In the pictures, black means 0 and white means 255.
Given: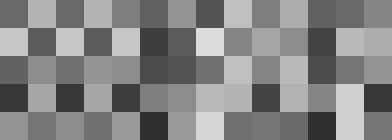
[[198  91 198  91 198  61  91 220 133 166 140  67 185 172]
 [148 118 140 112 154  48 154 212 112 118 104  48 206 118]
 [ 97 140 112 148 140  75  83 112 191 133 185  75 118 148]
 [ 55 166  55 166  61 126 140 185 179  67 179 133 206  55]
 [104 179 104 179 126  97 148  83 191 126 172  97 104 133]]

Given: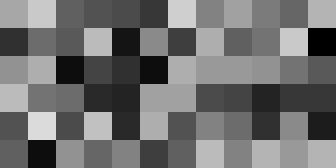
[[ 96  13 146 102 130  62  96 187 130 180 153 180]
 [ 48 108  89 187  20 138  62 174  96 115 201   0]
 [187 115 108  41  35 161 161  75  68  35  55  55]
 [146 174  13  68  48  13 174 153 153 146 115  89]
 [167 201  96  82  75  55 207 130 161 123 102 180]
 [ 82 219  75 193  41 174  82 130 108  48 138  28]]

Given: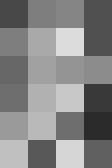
[[192  88 214  96]
 [ 72 126 133  80]
 [103 161 148 140]
 [126 169 220  80]
 [110 177 200  57]
 [154 185 110  43]]

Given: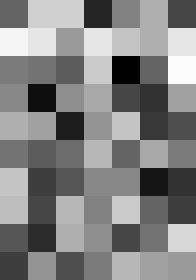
[[136  14 142 168  70  50 161]
 [ 85  44 175 142  70 115 216]
 [196  62  85 136 136  21  50]
 [189  70 183 129 202 100  62]
 [115  92 108 183 100 168 123]
 [123 115  92 202   2 100 251]
 [ 62 148  78 123 183 161 154]
 [175 161  29 148 196  56  78]
 [100 208 208  37 129 175  70]
 [245 230 154 230 196 175 230]]

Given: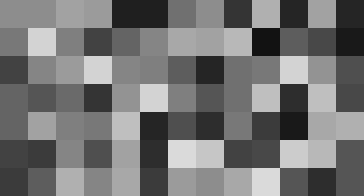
[[ 66  59 133  79 162  45 218 198  66  72 204 184  85]
 [100  85 106  52 147 211 127  85 112 191  45 191  72]
 [ 59  93 176 133 168  59 155 141 168 218  85  45  85]
 [ 66 133 155 211 133 127  93  37 112 120 211 147  79]
 [141 141 162 155  31  31 112 141  52 176  37 162  37]
 [100 162 127 120 191  37  79  45 120  59  25 168 176]
 [120 211 127  66 100 133 168 162 184  18  93  72  25]]

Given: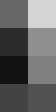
[[ 67  81]
 [ 18 127]
 [ 44 143]
 [103 212]]
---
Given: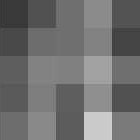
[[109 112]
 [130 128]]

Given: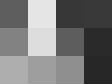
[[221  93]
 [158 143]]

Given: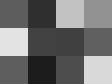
[[66 64]
 [28 77]]

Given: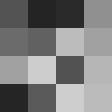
[[ 97 188]
 [205  82]]

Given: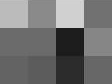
[[107  29]
 [ 92  44]]

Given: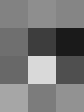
[[ 61  26]
 [217  79]]

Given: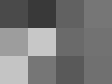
[[199 106]
 [118  89]]
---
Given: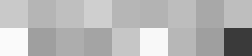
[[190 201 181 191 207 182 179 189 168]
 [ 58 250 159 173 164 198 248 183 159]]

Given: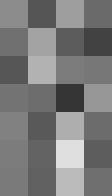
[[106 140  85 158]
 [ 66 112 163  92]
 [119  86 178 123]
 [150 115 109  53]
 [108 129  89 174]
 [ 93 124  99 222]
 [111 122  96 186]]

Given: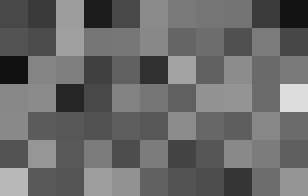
[[ 19  72  58 156  28  72 138 122 117 116  59]
 [ 71  83  75 159 117 119 136 101 109  80 123]
 [122  17 132 126  64  96  48 163  97 140 106]
 [221 135 138  38  72 131 118  96 146 148 107]
 [107 137  91  87  81  93  87 140 102  94 135]
 [ 95  83 150  89 123  77 124  67  86 137 124]
 [149 184  89  84 158 146  97  83  77  53 109]]

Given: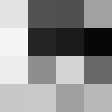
[[161 228  82  79]
 [  7 245  36  26]
 [104 237 142 213]
 [184 200 201 160]]

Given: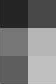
[[ 72  37]
 [182 118]
 [192  95]]

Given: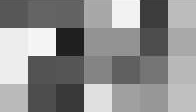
[[188  87 100  98 168 242  60]
 [169 237 245  31 147 146  77]
 [185 237  83  85 132  96 116]
 [192 186  77  57 223 160 151]]

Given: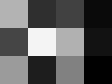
[[ 10 179  47  65]
 [ 18  69 244 177]
 [  1 155  29 129]]
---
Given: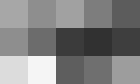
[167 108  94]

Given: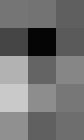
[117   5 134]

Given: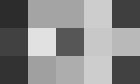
[ 44 225 173]

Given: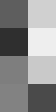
[ 94 238]

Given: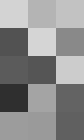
[211 213 204]

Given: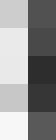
[205  73]

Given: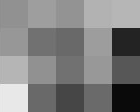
[145 113 113 106]
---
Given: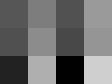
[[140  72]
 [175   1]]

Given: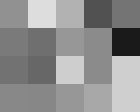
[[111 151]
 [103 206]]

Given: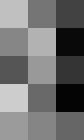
[[178   9]
 [153  52]]

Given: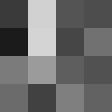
[[212  70]
 [155  94]]

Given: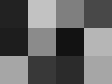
[[139  18]
 [ 56  43]]

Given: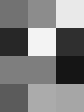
[[243  47]
 [126  21]]

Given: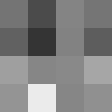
[[ 52 130]
 [134 137]]

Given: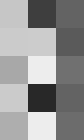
[[204  90]
 [237 112]]

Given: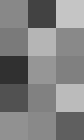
[[181 137]
 [150 128]]
